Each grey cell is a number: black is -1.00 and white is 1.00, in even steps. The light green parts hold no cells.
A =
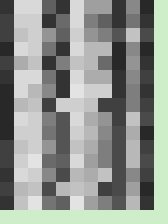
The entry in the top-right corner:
-0.69
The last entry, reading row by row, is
-0.60
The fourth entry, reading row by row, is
-0.25
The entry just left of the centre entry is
0.62
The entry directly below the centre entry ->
0.70
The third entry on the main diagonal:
0.62
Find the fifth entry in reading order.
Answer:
-0.60
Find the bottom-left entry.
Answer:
-0.60
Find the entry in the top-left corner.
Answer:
-0.60
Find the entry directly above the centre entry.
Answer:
0.78
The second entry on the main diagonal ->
0.62
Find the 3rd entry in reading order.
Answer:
0.70
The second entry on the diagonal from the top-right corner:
-0.09
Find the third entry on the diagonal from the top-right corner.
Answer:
-0.34

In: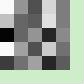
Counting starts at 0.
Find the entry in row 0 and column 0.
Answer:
0.96
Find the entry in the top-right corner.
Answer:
-0.02
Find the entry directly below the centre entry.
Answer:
-0.37
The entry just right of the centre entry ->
-0.70
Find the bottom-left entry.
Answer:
-0.53
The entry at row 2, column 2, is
0.16
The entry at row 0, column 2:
-0.37

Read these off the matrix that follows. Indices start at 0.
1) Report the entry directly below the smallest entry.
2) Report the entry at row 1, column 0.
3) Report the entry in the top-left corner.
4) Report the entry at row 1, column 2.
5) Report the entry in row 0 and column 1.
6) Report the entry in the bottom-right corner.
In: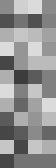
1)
0.00
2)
-0.37
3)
0.08
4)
-0.37
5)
0.63
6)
-0.10

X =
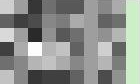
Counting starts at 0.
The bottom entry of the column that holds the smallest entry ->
-0.58
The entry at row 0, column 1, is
0.24
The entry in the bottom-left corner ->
0.52
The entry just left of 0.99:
0.34
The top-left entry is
0.62
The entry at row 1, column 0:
-0.23
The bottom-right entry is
0.14
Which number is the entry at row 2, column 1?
0.24
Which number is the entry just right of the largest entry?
0.42
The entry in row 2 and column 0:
0.70
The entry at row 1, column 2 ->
-0.40
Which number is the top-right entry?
0.34
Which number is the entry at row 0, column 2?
-0.58

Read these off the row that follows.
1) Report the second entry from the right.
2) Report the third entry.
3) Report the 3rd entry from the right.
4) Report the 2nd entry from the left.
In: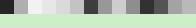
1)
0.28
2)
0.90
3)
-0.34
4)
0.37

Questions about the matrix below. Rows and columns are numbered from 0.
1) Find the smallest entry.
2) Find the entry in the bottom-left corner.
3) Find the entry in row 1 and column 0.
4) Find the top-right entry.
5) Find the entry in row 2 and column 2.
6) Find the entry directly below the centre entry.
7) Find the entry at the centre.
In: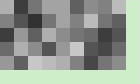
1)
-0.61
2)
0.19
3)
0.01
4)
0.47
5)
-0.25
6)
0.19
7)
0.10

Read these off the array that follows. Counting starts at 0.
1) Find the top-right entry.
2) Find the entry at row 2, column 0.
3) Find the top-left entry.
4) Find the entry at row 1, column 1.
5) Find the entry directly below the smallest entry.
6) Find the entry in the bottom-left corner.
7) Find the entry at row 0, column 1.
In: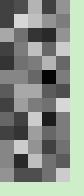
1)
0.15
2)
0.32
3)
-0.49
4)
0.69
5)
-0.29
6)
0.15
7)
-0.39

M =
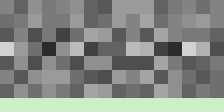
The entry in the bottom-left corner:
-0.23
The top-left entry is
0.03
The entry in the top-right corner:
0.03
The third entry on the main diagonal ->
-0.39
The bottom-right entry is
-0.13
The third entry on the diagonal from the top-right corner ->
-0.05
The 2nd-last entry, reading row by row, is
-0.05

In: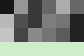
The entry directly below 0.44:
0.54
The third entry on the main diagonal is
0.08
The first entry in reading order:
-0.83
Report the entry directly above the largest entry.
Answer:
0.44
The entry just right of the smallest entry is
0.18

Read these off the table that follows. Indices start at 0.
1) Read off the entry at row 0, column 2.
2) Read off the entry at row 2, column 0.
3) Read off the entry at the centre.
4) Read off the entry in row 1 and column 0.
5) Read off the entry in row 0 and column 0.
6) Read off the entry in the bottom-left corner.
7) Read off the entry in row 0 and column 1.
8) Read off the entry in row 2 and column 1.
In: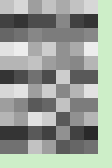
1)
0.24
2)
-0.20
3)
-0.40
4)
-0.49
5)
0.52
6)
-0.11
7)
0.69
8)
-0.11

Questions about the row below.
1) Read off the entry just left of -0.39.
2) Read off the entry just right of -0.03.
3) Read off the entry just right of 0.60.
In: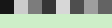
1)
0.69
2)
-0.58
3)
-0.03

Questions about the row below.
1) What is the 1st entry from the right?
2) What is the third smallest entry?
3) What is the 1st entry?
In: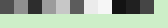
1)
-0.46
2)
-0.65
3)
-0.37
